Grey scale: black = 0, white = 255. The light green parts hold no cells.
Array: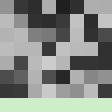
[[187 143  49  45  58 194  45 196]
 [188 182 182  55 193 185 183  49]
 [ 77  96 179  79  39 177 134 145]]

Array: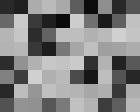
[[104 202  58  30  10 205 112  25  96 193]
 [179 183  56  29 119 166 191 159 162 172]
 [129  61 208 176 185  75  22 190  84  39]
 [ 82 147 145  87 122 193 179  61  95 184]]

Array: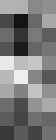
[[ 71  19 104 168]
 [ 83  26 102 117]
 [185 238 134  87]
 [108  75 147 170]
 [ 56  90  67 113]]

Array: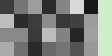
[[189  44  61 140  55  65 155]
 [170 111  41 105 117  83 152]]

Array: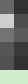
[[206  77]
 [ 86  57]]

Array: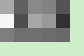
[[246  77 167 153  49]]

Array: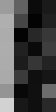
[[175  70   3  32]
 [173  33  10  62]
 [170  59  15  22]
 [210  24  15  41]]
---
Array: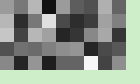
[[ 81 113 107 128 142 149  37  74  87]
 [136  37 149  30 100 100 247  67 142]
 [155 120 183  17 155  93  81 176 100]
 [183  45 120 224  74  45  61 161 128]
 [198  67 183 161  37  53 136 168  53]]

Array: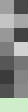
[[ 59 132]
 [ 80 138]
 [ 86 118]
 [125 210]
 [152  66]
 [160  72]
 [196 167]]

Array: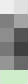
[[119  64]
 [127 164]
 [141  84]
 [149 105]
 [238 224]]

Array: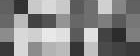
[[ 58 216 140 179 187  51 193  74  66  58]
 [ 96  51 201 216 201  90 111 208 133  96]
 [103 187  66  82 148 103 111 126  90 119]
 [140 216 208 232 224  90 224  66  44 126]]

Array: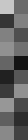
[[ 33  87]
 [ 53 129]
 [ 59 145]
 [ 95  45]
 [101  19]
 [129  79]
 [137  67]
 [145 113]
 [151  73]
 [199 107]]

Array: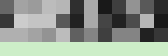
[[ 55 204 196 196  89  33 169  69  33  76 182  25]
 [103 163 155 188 182  47 169  25  63 147  89  41]
 [176 176 163 147 188  96 132  63 132 132  33  55]]

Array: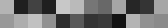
[[153 173 193 145  45  89  52  58  19 180 145 138]
 [180  31  66  31 200 186 118 104 166  38  52 166]]

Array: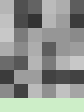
[[ 59 157 157  66  74  66]
 [107  87 181 123 181 200]
 [138  66 187 144 193 165]
 [173 138 173  93 150 157]
 [181  80  99 187 173  93]
 [193  74  51 181 157  59]
 [200 123 165 150 150 138]]

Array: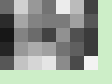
[[ 23 131 107  66 145  80  59]
 [ 37 152 172 160 115  95  59]
 [ 43 166 131 123 123 160  87]
 [ 87 195 214 229 139  74 243]
 [107 208 152 115 236 187  66]]
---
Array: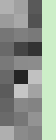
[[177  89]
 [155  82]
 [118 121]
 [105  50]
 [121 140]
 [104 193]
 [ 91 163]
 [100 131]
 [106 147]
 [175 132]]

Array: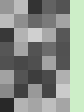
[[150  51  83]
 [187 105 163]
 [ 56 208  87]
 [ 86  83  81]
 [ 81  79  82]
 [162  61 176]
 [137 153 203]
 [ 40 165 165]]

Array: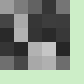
[[157  98 117]
 [ 69  54  60]
 [ 41  52  56]
 [ 53 178  38]
 [111 168 109]]

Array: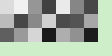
[[220 150 234  71]
 [187 137  75 167]
 [ 95 214 174  28]]

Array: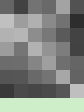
[[101 115 163]
 [192 176 114]
 [178 141  90]
 [156 178 125]
 [108 133 111]
 [ 85 105 167]
 [ 57  70  86]]

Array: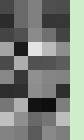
[[ 72 128  77]
 [ 44 128  55]
 [ 68 139  67]
 [164 227 142]
 [ 74  81  92]
 [135 144 130]
 [ 45 141  46]
 [118  18 125]
 [191 105 189]
 [130  90 125]]

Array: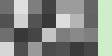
[[111 126 156 101]
 [ 81  83 220  99]
 [111  69 125 127]
 [214 153  81  70]]

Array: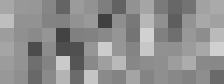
[[167 151 100 146  98 165 103 162]
 [190 146 130 153 142 183  94 168]
 [157 138  67 130 149 209 111 141]
 [165  76  78 150 150 199 144 168]
 [156 111 202 137 185 141 157 137]
 [152 104 180 196 131 132 136 142]]

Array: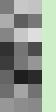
[[123 195]
 [173 119]
 [133 222]
 [ 49  75]
 [ 60 150]
 [101  42]
 [110 114]
 [151 137]]
